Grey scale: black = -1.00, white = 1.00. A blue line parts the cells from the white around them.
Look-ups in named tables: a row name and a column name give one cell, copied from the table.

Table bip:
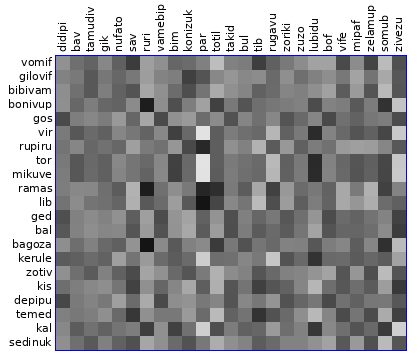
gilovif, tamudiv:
-0.31
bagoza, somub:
-0.62
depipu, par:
-0.06
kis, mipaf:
-0.14
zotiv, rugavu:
-0.18
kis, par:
-0.26
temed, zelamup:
-0.40
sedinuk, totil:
0.36
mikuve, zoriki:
-0.24
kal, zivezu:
0.62
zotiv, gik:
0.01
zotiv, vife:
-0.33
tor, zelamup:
-0.25
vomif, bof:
0.27
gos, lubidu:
0.04
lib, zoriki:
0.22
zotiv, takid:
0.10
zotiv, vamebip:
0.14
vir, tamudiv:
-0.17
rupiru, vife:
0.21
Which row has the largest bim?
lib

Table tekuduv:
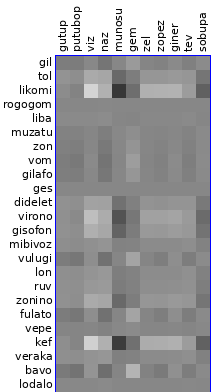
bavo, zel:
0.02
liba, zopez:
0.07
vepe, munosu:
0.07
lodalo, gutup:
0.07
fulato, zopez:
-0.01
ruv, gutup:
0.13
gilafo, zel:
0.05
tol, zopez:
0.18
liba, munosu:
0.05
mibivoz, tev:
0.11
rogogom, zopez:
0.06
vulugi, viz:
0.11
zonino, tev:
0.18
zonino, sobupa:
-0.08
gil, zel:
0.04
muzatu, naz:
-0.01
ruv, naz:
0.21
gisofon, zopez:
0.19
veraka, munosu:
0.00
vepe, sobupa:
0.07
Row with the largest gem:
bavo

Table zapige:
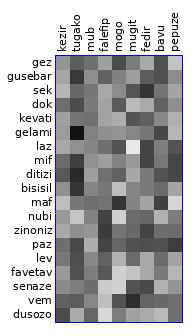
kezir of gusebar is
0.30
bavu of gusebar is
-0.37
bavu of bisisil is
-0.16
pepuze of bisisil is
0.29
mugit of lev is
-0.17
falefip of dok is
0.28
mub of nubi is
0.03
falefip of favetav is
-0.32
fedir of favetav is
0.32
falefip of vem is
0.49
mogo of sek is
0.09
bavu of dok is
-0.23
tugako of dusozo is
0.33
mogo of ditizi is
-0.24
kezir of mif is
-0.16
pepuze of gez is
0.53
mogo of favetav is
0.63
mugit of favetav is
0.53
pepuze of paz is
-0.52
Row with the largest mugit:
laz

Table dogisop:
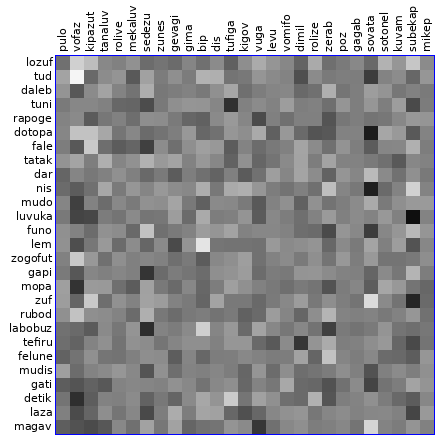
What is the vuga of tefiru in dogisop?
-0.18
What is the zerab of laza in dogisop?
0.05
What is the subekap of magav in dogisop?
0.16
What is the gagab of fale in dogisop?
-0.01
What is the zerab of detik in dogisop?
-0.33
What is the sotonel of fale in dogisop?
0.05
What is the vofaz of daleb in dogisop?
-0.31
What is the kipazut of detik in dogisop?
-0.27
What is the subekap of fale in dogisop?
0.38
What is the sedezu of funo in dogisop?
0.52
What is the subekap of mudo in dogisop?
0.20
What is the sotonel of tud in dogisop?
0.03
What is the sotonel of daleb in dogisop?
0.16
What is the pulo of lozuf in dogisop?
-0.12
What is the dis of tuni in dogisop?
0.05
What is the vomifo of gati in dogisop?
0.32

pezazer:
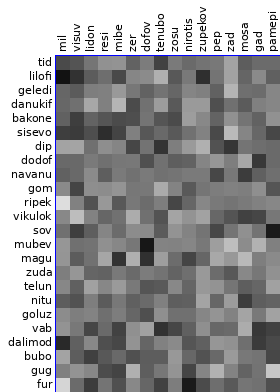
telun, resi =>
0.06
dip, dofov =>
-0.10
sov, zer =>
0.10
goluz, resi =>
-0.13
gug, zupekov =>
0.04
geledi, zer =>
-0.07
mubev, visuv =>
-0.12
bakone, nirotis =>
0.23
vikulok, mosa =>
-0.49
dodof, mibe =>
-0.07
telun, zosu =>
0.07
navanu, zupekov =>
-0.04
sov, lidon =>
-0.26
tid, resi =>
0.14
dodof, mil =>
-0.18
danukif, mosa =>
-0.29
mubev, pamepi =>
0.00
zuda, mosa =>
0.07
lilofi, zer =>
0.05

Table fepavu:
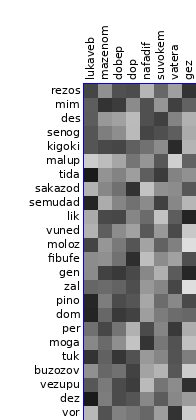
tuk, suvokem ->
0.05
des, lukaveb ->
-0.28
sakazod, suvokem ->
0.13
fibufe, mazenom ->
0.13
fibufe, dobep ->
-0.11
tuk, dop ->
-0.36
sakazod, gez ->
-0.32
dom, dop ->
-0.48

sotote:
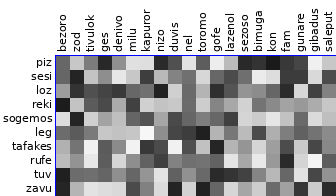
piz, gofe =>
0.86
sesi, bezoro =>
-0.20
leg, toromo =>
-0.75
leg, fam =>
-0.01
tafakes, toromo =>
0.51
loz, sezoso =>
0.16
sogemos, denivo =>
0.50
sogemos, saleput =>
0.50
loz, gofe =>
-0.63
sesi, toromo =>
0.69
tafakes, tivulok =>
0.89
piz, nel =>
0.78
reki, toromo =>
0.61
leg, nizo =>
0.11
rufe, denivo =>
0.68
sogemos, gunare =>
-0.17
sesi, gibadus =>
0.70

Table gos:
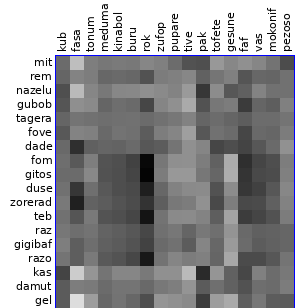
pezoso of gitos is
0.00
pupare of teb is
0.08
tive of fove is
0.25
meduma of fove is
-0.18
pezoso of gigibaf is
-0.20
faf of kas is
-0.44

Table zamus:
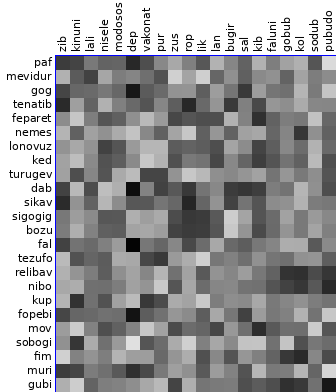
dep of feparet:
0.13
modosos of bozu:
-0.27
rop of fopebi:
0.09
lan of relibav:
0.15
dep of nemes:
0.53
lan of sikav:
0.15
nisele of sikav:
0.43
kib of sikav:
-0.34
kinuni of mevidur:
-0.29
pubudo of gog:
0.54
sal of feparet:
0.02

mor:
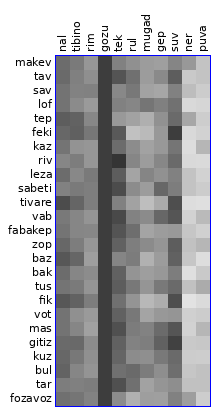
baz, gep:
0.22
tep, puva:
0.61
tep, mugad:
0.37
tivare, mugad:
0.49
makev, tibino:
-0.04
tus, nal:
-0.09
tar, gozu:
-0.52
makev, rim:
0.18
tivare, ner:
0.73
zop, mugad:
0.09
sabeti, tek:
-0.40
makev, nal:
-0.15
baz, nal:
-0.32
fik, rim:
-0.02
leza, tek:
-0.27
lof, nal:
-0.10
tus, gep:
-0.05
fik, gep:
0.36
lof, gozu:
-0.52
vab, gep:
-0.19
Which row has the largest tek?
tep

